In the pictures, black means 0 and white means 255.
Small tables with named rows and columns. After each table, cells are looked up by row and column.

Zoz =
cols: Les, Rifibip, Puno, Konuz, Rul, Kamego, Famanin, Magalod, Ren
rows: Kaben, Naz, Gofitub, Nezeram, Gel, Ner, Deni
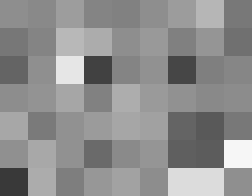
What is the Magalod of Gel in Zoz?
89
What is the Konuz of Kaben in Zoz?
132
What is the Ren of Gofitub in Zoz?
134
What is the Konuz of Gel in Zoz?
155
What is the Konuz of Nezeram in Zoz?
129
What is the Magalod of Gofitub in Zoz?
127
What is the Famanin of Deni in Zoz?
220
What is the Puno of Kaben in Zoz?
157
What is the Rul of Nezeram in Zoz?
173

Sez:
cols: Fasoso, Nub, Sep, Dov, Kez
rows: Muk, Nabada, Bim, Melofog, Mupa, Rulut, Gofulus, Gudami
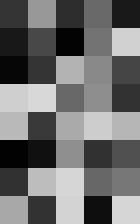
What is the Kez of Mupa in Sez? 182
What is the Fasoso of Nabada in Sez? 24
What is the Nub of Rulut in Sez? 16
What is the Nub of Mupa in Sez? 57
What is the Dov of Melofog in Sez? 142
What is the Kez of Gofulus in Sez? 119
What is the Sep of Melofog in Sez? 104
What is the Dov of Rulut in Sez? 49
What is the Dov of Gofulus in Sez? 103
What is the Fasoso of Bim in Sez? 6
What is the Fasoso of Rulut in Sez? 2
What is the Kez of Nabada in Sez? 209
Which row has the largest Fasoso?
Melofog

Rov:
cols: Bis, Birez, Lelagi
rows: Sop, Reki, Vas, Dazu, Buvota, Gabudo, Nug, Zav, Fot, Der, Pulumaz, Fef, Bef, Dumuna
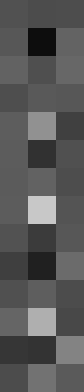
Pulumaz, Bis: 80
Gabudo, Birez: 49
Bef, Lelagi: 131
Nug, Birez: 98
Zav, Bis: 92
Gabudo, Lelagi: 80
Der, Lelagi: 107
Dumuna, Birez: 114
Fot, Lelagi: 87
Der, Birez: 32
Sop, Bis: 81
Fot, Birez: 59
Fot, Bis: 82
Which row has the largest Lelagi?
Bef

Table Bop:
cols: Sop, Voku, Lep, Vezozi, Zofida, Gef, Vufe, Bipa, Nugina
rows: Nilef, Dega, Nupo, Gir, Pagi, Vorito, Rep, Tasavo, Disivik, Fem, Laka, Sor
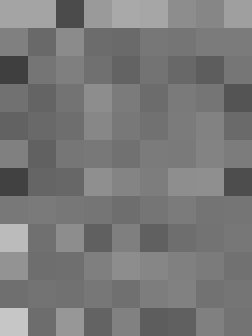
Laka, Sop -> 111
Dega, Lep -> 139
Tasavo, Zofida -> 110
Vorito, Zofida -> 113
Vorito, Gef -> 123
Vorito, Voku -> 97
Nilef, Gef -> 166
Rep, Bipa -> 143
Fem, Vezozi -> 127
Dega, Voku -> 105
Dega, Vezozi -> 108
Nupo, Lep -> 127
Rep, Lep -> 103
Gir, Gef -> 108
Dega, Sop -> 128
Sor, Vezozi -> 99
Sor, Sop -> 198
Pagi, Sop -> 98

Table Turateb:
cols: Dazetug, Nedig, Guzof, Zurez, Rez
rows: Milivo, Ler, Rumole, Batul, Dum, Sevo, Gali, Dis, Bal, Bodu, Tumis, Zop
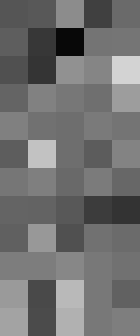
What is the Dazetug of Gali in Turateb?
118
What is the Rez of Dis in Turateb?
51
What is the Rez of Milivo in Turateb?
106
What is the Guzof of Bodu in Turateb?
135
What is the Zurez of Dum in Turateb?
122
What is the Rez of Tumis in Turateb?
97
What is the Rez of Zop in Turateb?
126
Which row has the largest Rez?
Rumole

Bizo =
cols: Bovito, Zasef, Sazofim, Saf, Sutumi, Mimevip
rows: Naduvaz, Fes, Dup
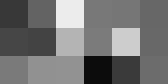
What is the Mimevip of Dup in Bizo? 108
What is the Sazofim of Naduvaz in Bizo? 236
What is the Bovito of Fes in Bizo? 70
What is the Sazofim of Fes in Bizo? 180
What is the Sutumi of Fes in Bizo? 205
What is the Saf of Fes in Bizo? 123
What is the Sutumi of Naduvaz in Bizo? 118
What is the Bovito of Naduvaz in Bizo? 56
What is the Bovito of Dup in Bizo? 122

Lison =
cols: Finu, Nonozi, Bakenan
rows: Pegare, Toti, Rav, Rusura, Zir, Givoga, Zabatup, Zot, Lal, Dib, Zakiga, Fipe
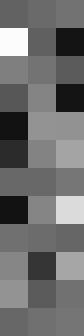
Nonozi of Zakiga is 91
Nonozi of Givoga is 131
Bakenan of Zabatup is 118
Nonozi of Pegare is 106
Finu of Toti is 252
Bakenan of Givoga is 164
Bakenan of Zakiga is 113
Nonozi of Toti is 96
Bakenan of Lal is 102
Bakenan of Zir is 146
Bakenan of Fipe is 117
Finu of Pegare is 98
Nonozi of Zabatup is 104
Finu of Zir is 18
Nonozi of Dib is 53
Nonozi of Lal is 108
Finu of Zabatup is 104
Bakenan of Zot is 219
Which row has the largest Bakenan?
Zot

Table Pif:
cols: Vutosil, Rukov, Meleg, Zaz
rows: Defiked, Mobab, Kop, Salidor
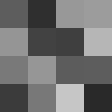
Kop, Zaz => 93
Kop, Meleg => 92
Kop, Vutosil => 121
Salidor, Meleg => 198
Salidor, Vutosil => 59
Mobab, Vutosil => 149
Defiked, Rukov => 47
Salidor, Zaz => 41
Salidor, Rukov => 120
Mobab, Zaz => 182
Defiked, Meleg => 152
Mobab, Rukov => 66
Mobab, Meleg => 63
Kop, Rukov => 150
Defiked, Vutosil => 93
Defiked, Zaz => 156

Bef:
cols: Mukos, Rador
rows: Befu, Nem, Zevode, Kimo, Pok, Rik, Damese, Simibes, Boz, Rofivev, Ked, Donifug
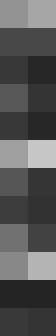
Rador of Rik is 198
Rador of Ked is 36
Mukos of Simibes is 60
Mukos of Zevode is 56
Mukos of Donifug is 57
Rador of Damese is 53
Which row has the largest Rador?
Rik

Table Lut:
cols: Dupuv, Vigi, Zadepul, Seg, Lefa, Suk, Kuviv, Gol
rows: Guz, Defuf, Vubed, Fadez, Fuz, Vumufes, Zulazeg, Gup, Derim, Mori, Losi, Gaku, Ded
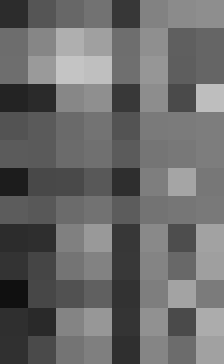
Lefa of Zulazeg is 46
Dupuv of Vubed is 110
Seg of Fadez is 143
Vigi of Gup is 88
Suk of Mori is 132
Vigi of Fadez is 42

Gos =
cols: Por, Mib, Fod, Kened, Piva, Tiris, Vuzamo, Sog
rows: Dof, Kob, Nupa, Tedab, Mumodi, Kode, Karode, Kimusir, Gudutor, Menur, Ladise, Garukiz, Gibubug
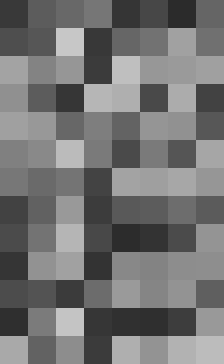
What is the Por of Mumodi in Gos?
160
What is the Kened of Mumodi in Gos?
126
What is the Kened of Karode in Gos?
67
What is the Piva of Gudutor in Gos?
44
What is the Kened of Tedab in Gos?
182
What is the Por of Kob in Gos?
78
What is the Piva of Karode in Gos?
163
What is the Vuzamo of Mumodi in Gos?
145
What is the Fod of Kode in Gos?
187
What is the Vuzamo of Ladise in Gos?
147
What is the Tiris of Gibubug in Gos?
147
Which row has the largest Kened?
Tedab

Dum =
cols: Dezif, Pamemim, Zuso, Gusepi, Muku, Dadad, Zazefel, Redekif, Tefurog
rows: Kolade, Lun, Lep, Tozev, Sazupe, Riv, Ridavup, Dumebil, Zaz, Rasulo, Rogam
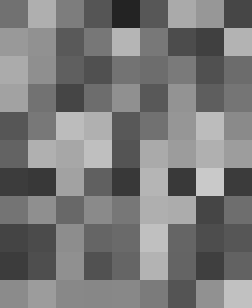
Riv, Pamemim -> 176
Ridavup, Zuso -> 162
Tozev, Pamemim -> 114
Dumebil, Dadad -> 175
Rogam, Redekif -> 145
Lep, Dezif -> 171
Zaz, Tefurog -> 86
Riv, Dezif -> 99
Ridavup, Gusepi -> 96
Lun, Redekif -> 64
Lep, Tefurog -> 108

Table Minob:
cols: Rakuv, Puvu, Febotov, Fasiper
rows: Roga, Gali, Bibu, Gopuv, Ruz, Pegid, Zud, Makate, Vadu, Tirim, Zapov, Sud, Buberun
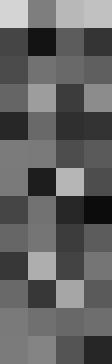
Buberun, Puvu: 132
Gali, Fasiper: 52
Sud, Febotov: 104
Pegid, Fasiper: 90
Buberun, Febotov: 84
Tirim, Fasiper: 117
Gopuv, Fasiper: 140
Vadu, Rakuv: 102
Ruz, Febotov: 47
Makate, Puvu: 114
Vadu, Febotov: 60

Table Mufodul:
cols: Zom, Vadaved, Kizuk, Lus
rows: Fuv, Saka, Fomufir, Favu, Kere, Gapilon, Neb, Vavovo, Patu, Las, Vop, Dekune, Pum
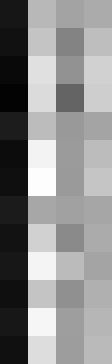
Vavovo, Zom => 27
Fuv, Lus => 171
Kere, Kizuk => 153
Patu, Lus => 171
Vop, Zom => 15
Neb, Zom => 15
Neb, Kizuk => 154
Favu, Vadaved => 219
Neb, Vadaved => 253
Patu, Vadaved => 209
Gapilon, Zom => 12
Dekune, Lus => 182
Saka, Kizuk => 131
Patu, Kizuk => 138
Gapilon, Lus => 188
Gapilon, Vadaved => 243
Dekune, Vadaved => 246
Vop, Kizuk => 144
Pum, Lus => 186

